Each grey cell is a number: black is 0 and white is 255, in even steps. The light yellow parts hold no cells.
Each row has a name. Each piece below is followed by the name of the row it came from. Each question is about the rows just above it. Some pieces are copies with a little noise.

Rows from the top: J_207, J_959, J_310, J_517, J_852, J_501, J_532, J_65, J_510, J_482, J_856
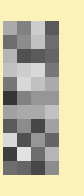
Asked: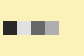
J_482
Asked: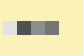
J_510
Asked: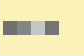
J_959

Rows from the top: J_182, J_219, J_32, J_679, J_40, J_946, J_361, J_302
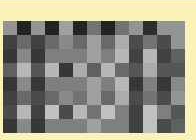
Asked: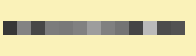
J_302
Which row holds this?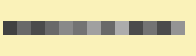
J_946

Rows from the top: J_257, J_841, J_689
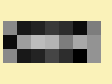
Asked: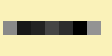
J_689
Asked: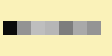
J_841
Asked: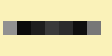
J_257

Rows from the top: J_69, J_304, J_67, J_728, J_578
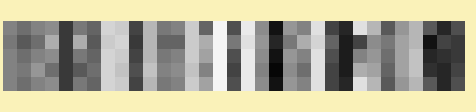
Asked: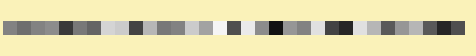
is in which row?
J_578
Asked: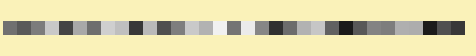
J_304
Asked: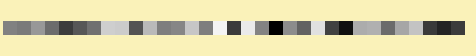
J_728
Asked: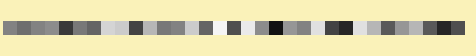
J_69
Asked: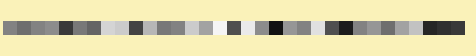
J_67

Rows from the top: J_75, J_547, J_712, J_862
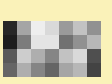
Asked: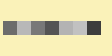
J_862
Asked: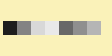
J_547
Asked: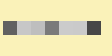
J_712

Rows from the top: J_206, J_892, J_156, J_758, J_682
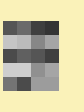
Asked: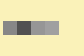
J_682
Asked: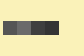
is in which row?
J_206
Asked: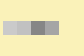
J_892
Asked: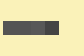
J_156

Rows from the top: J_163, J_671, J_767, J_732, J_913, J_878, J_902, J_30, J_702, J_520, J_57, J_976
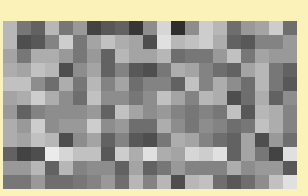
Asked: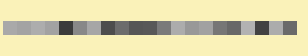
J_702
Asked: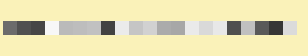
J_520
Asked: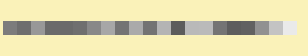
J_976
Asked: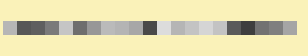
J_671

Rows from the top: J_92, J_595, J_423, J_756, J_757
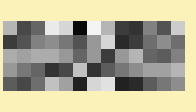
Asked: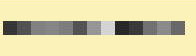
J_595
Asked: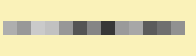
J_423
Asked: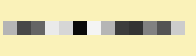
J_92

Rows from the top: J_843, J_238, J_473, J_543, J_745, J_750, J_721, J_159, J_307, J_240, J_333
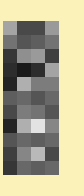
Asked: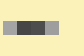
J_843
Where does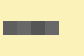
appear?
J_750
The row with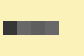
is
J_333
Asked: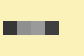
J_473

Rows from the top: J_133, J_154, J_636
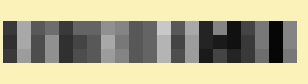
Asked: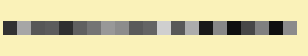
J_133

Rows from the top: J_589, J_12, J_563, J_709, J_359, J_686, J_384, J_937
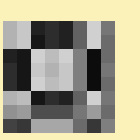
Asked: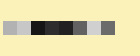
J_12
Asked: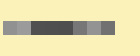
J_384

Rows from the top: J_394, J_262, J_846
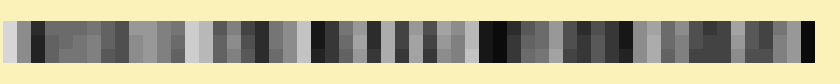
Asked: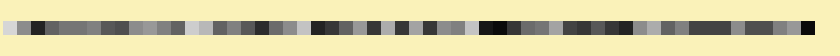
J_846
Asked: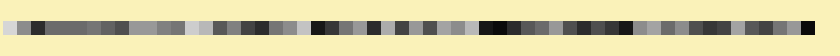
J_394

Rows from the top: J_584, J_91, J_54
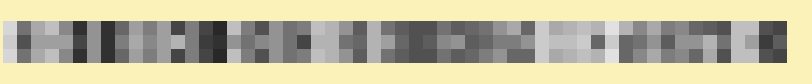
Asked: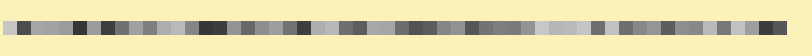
J_91
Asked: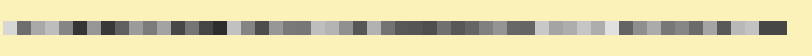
J_54

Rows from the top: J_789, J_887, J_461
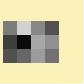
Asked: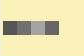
J_461
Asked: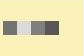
J_789
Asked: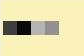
J_887

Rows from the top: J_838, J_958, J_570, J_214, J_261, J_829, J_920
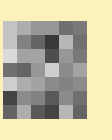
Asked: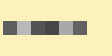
J_920
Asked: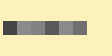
J_829
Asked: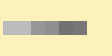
J_838

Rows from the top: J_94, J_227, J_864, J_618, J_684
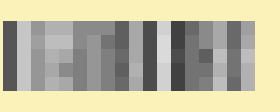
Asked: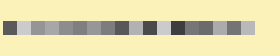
J_618
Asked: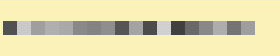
J_94

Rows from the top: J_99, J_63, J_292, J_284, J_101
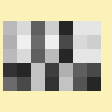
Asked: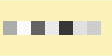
J_63
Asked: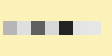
J_99
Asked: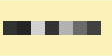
J_284
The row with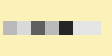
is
J_292

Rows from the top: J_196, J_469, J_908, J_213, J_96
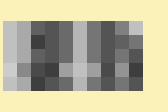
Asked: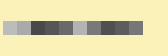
J_469
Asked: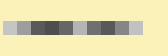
J_196
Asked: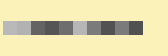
J_908

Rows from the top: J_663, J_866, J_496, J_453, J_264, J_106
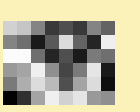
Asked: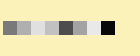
J_264
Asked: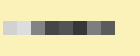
J_663
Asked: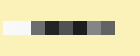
J_496

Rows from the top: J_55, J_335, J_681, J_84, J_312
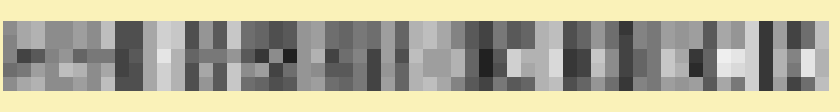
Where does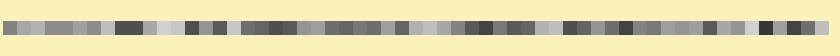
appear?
J_335

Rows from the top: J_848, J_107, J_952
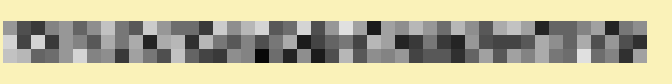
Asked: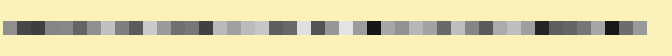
J_848
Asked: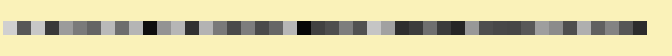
J_107

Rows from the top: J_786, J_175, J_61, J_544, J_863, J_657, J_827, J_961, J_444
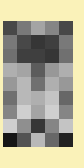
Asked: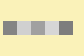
J_827
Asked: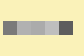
J_657
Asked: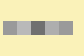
J_863
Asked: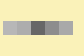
J_544

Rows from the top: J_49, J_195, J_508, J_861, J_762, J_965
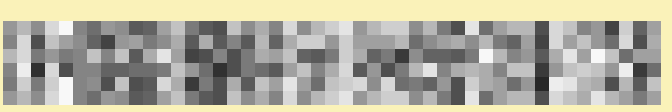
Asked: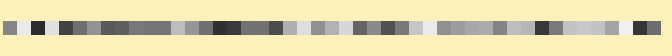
J_861
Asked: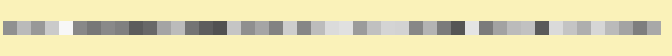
J_965
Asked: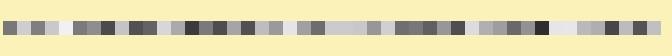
J_762
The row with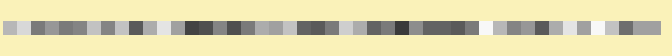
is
J_508
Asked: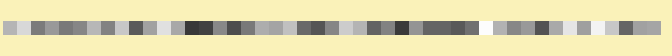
J_508

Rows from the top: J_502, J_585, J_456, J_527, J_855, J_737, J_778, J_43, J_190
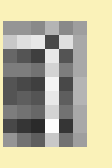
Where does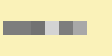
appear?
J_527
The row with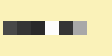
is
J_43

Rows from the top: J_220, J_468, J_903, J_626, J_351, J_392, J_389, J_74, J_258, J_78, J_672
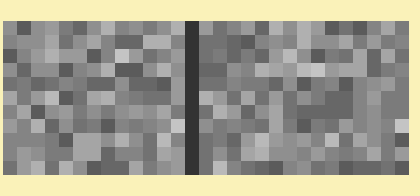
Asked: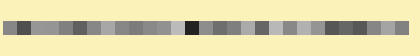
J_220
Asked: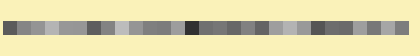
J_903
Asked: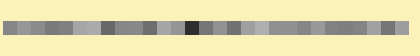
J_78
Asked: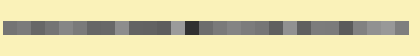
J_351
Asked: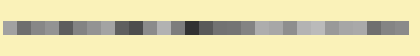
J_626
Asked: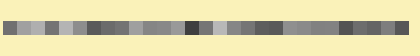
J_672

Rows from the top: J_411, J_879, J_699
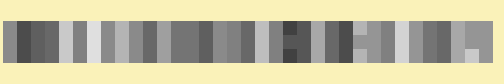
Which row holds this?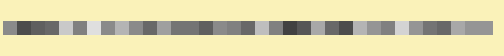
J_411
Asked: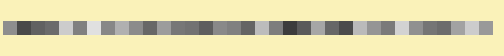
J_699
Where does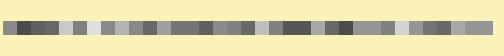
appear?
J_879

